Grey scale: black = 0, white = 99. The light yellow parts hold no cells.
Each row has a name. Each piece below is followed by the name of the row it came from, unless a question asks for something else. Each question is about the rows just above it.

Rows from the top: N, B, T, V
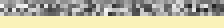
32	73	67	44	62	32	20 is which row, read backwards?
V
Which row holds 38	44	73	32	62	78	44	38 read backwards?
V
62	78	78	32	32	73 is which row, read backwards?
V
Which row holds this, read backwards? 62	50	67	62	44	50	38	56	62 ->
N
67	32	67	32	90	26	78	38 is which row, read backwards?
B

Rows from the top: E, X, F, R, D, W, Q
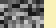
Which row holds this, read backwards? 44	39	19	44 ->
D
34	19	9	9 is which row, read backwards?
R
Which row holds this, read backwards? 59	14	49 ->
Q
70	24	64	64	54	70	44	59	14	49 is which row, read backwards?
Q
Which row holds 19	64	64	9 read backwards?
X

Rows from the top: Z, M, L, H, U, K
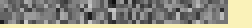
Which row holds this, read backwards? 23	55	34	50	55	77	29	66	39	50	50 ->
M
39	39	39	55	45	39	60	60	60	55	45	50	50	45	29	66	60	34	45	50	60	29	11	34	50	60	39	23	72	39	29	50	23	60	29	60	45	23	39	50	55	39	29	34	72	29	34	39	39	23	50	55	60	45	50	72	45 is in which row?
H
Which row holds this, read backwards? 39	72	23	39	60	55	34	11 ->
U
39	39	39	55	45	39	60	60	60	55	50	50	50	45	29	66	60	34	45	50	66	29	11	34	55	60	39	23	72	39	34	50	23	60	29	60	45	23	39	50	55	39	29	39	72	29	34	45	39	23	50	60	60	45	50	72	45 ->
U
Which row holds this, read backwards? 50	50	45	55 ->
H

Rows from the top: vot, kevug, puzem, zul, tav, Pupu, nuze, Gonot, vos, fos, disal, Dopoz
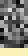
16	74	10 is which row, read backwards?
nuze
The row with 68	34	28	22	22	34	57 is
Pupu

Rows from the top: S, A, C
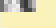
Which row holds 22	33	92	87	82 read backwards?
A
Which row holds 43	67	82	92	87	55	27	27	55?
C
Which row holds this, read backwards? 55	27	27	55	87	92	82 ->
C
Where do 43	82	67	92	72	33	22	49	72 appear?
S

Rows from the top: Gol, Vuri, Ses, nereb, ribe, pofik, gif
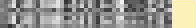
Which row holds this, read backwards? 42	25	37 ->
Ses
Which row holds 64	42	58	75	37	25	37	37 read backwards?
Gol
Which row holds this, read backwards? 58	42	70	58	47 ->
nereb
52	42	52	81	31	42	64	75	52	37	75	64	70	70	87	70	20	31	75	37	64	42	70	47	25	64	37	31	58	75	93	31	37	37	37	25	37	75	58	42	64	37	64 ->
Gol
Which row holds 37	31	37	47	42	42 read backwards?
ribe

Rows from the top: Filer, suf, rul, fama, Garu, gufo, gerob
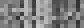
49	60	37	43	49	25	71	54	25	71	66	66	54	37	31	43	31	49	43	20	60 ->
suf
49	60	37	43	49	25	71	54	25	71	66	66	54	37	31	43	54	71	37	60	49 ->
fama
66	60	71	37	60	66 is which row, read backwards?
Garu

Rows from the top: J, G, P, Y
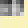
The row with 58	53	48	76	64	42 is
G

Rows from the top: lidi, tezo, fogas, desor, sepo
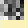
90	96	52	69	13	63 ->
sepo
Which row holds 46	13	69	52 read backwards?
fogas

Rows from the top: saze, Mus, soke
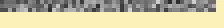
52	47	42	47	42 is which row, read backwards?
saze
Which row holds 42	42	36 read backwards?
soke
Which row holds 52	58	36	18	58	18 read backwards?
saze
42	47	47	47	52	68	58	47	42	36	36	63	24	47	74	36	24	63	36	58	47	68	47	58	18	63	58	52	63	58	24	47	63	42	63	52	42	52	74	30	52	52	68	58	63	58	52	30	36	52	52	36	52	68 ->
Mus

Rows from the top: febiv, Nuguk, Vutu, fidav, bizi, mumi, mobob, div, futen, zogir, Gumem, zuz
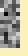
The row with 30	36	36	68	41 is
mumi
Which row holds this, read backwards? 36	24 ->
Gumem
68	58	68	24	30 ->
mobob

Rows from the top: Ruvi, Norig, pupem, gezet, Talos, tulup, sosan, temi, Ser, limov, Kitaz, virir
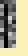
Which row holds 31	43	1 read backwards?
Kitaz
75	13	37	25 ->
temi
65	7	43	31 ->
Norig
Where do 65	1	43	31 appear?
Kitaz
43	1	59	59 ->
limov

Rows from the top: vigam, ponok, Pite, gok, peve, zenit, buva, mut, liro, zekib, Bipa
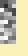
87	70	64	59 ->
mut
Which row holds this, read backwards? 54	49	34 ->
vigam
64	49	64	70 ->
Bipa
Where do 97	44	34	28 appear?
Pite
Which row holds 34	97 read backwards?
zenit

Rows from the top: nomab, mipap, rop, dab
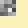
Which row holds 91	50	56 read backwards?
rop
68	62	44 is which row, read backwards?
dab
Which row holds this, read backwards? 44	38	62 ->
mipap

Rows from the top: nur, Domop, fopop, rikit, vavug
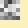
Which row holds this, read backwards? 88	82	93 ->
fopop
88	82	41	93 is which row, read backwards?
Domop
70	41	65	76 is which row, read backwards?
rikit

